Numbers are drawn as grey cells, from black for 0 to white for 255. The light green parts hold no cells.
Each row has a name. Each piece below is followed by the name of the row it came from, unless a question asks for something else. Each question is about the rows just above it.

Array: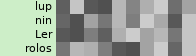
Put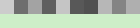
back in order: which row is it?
lup
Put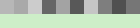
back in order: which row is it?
nin
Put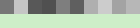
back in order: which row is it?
Ler
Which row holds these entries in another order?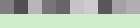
rolos
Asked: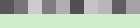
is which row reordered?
Ler
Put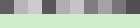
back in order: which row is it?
Ler

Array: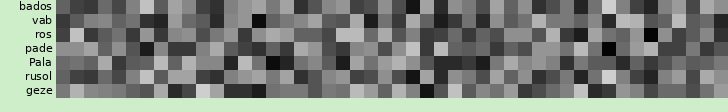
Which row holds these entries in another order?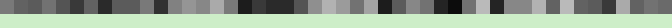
Pala
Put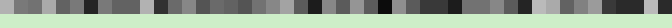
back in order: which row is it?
vab
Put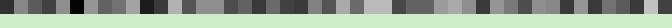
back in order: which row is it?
ros
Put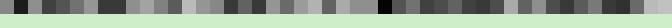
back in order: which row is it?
pade
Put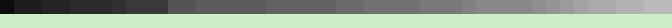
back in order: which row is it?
vab

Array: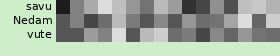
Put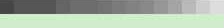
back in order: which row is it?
Nedam
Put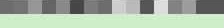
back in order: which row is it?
vute
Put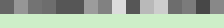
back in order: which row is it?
vute
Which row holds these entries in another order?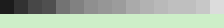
savu
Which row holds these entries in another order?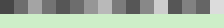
Nedam
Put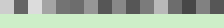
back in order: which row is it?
Nedam

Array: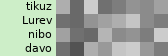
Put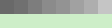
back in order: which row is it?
Lurev
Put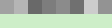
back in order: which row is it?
nibo
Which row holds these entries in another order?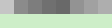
Lurev
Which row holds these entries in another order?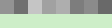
Lurev
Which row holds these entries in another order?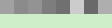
tikuz

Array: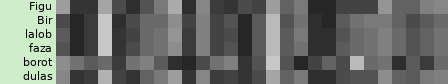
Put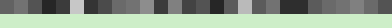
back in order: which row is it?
faza
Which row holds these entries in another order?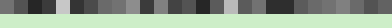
faza

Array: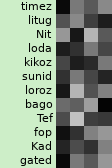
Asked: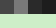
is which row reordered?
kikoz
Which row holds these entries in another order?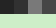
sunid
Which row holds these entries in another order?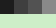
litug
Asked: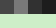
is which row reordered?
loda
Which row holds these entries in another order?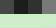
loda
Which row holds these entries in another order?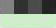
Kad

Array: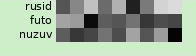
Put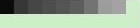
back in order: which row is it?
futo
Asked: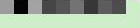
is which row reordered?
nuzuv

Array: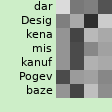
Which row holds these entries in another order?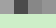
mis
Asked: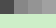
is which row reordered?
mis

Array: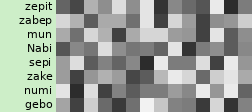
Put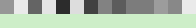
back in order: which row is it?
numi
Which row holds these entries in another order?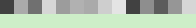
zabep
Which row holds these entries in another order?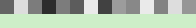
sepi
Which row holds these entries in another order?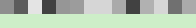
mun
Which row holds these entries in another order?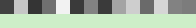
gebo
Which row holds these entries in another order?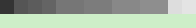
Nabi

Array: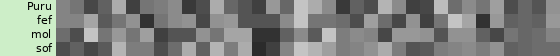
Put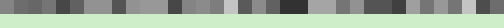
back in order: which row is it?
mol
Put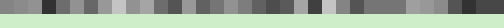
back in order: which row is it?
mol
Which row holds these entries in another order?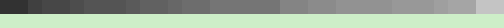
fef
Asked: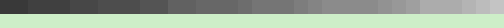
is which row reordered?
Puru

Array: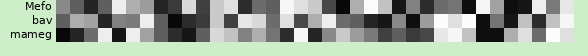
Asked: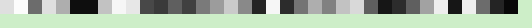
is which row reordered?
mameg
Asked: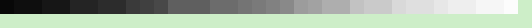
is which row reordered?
Mefo
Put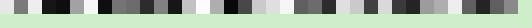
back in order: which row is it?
Mefo
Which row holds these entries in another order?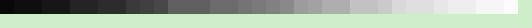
mameg
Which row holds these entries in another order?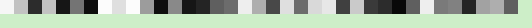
bav
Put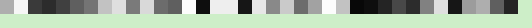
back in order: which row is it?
bav
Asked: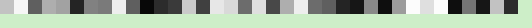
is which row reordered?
bav

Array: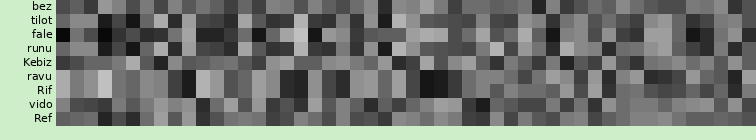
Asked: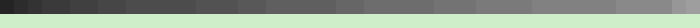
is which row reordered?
Ref
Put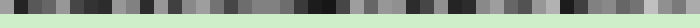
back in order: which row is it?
ravu

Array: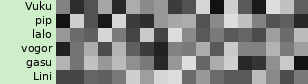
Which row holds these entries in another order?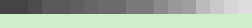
lalo
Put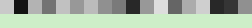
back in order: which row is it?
gasu
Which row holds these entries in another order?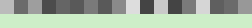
lalo
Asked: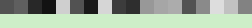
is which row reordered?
pip
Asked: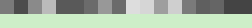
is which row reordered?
Lini
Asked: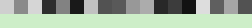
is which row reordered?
Vuku
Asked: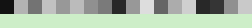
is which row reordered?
gasu

